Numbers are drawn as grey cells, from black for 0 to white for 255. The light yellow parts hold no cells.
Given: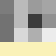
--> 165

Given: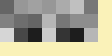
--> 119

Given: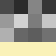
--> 54

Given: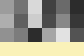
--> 44

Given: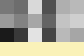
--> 185

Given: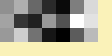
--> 217

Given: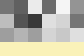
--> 148

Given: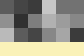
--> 114

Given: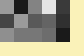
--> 58

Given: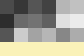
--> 193
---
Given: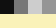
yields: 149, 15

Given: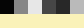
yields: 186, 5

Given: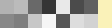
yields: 96, 136

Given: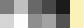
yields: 27, 213

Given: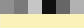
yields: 177, 144

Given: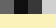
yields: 208, 100

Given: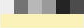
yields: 76, 238

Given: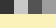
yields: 157, 52

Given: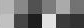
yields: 114, 193
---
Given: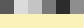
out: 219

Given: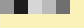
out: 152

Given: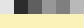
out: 44

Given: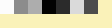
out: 173

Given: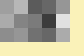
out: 141

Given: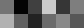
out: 97

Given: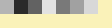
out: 98

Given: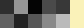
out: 97

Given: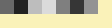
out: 189
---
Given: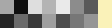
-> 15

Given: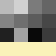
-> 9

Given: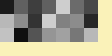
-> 15

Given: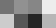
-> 37

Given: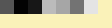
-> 3

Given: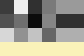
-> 12

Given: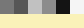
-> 20

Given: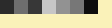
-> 13

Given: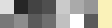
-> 38

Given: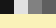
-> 21
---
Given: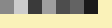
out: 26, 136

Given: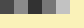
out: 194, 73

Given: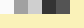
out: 84, 250

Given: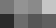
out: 197, 43

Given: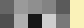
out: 90, 79

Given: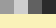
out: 43, 155

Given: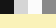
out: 138, 20

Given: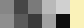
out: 208, 143

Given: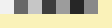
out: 136, 241

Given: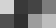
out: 124, 80
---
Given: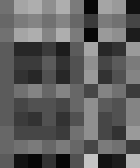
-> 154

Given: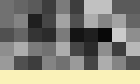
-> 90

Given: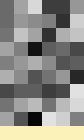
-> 61

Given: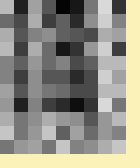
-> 217

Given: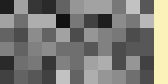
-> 194
